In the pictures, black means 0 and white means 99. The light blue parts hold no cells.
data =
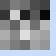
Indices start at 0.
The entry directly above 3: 25
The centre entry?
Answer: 72
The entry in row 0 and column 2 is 43
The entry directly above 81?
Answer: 48
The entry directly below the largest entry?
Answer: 43
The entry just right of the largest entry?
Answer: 67
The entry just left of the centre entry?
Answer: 38

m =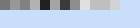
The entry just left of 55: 23
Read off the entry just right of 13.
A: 64

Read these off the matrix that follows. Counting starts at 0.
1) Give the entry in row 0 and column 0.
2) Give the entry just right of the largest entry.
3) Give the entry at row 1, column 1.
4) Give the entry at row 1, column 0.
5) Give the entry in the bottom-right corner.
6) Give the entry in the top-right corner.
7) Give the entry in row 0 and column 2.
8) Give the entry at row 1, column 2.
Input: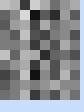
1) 75
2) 7
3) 53
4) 39
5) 43
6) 66
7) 22
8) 84

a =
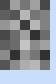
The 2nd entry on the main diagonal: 33
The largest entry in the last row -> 71
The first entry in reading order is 28
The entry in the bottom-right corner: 46
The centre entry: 62
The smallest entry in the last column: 19
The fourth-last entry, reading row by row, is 54
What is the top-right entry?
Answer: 28
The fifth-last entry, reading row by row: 33
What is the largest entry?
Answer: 76

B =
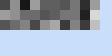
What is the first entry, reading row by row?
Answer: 28
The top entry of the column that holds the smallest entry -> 9
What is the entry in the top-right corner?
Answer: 61
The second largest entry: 74
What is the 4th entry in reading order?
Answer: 61
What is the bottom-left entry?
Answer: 33
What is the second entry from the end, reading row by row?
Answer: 23
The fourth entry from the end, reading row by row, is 23
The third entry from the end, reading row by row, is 51

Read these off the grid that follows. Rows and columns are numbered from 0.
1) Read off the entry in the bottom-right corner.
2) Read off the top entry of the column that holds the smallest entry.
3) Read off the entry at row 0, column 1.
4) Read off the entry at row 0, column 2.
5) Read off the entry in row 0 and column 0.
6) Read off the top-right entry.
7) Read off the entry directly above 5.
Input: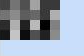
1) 54
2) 22
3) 45
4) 31
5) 26
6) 22
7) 13

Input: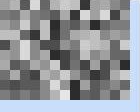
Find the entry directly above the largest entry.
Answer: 57
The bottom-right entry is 70
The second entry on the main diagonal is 44
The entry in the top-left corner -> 62
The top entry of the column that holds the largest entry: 79
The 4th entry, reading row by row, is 84
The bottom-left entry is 48
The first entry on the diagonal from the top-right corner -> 44
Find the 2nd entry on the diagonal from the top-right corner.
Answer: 26
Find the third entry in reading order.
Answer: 35
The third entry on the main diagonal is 79
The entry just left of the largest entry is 70
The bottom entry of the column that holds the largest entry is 89
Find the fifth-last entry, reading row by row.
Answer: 40
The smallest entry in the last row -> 17
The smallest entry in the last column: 17

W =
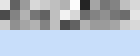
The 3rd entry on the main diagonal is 64
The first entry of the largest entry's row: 89
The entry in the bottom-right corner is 84
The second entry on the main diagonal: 51
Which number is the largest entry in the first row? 98
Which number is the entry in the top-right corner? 84
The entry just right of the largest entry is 14
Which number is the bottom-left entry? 79
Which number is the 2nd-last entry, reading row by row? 79
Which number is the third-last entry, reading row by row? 64
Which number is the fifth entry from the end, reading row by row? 60
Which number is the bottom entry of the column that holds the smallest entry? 69
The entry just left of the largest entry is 69
